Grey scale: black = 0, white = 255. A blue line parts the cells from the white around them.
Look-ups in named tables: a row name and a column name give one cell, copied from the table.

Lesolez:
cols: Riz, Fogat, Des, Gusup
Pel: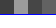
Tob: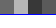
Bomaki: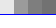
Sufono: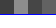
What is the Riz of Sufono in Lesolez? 63
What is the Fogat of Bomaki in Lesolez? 155
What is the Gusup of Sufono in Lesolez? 98
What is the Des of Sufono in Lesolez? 70
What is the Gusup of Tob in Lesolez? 90
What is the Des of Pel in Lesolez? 70
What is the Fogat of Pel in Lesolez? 155
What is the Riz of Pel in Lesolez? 63
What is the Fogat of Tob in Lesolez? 183
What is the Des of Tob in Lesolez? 56
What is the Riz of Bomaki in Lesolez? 232

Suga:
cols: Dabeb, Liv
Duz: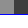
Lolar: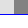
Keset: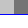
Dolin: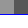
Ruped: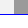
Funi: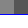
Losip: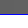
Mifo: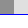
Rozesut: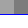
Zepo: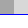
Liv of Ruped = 154
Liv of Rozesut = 124
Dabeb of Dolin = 150
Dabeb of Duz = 143
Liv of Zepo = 216
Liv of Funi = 86
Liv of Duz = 62
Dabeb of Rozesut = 163
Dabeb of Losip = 97
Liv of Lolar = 130
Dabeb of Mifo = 143
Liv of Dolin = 87
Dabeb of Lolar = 225
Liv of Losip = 98
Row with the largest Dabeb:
Ruped

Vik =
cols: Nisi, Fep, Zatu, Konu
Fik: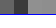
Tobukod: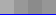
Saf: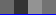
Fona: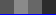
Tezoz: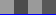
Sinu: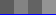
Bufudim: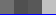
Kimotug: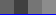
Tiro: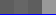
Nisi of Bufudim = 112
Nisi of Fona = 86
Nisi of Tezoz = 156
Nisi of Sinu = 93
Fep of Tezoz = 76
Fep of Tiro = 102
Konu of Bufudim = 193
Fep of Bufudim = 80
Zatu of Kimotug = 117
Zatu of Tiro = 94
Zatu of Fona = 103
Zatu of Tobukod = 139
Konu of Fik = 142
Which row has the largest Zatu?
Tezoz

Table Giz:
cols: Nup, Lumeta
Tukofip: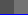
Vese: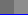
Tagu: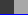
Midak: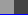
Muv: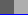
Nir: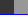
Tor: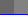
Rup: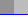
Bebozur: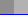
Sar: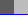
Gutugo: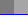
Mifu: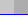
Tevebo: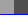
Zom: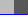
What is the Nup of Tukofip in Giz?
82
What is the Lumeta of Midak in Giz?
68
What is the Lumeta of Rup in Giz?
188
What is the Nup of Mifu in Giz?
199
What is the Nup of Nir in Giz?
54
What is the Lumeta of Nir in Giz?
152
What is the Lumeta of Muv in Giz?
174
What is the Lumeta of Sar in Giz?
188
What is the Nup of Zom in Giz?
188
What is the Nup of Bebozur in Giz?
142
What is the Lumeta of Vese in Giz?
141
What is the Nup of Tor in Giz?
104
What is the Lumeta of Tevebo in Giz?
79
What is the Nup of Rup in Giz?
146
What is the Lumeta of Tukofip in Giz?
115
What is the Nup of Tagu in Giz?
58
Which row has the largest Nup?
Mifu

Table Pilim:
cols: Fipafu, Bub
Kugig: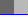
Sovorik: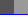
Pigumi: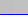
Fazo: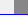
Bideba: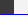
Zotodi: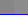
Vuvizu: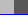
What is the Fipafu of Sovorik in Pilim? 84
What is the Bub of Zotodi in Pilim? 140
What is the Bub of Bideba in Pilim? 243
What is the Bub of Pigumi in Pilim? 193
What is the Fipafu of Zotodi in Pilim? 134
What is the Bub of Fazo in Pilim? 135
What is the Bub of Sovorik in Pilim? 154
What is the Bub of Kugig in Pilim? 185
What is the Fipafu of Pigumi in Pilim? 191
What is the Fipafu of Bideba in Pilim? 58
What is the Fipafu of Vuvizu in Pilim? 189
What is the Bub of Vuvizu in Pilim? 88

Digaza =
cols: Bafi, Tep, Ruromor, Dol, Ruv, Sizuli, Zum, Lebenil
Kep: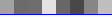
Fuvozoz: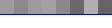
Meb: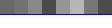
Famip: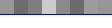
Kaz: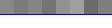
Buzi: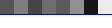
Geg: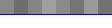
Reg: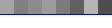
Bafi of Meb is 105
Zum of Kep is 134
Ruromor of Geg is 133
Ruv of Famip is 138
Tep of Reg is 128
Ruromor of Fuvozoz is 156
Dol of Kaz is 116
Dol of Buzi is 110
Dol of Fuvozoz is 161
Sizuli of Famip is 107
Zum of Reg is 180
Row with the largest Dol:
Kep

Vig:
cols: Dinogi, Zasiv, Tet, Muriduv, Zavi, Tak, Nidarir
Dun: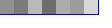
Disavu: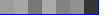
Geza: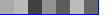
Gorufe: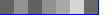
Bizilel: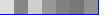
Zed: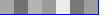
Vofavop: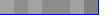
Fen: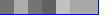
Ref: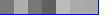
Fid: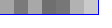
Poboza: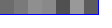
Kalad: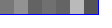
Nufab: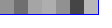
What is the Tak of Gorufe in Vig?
213
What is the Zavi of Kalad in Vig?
100
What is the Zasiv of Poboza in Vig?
122
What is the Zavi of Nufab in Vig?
145
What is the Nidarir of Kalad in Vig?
84
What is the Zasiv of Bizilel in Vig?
134
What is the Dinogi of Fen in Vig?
114
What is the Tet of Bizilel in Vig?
207
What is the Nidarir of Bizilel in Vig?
145
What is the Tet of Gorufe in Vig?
98
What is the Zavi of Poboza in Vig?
80
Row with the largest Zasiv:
Geza

